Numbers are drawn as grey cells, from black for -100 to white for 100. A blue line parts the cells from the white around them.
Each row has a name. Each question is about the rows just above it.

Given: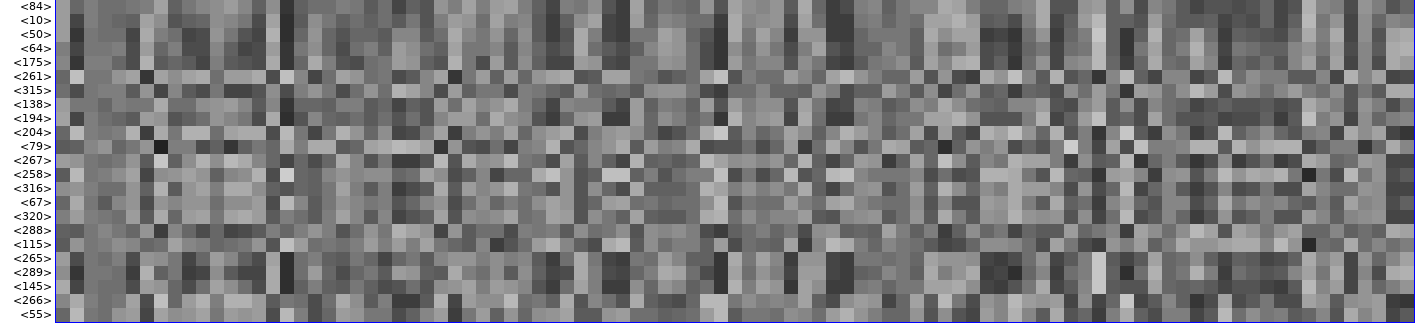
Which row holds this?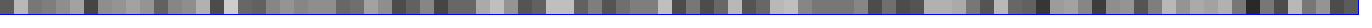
<258>
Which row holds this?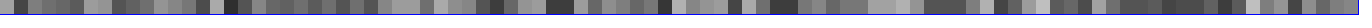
<194>
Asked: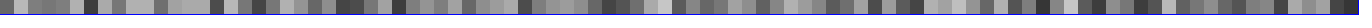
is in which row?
<204>

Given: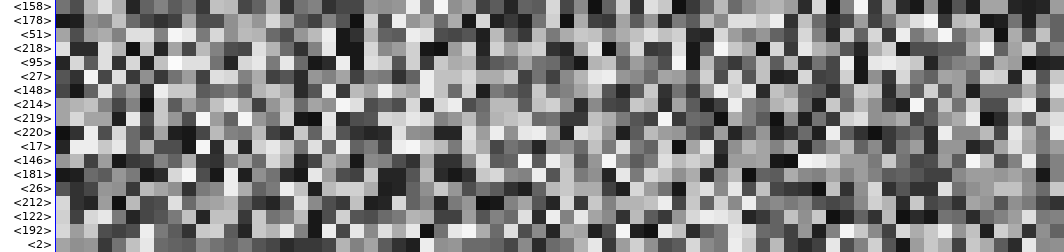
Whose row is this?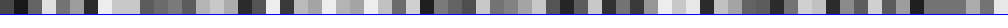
<148>
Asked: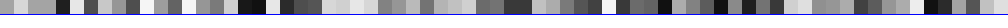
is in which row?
<219>
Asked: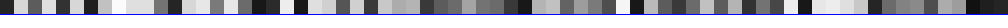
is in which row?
<95>

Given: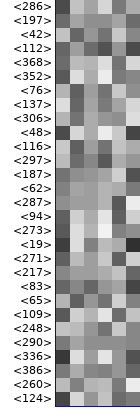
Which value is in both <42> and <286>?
[52]
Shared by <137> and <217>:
[-20]

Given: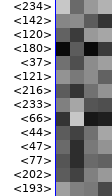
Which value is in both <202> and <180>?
[-28]
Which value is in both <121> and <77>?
[-23]

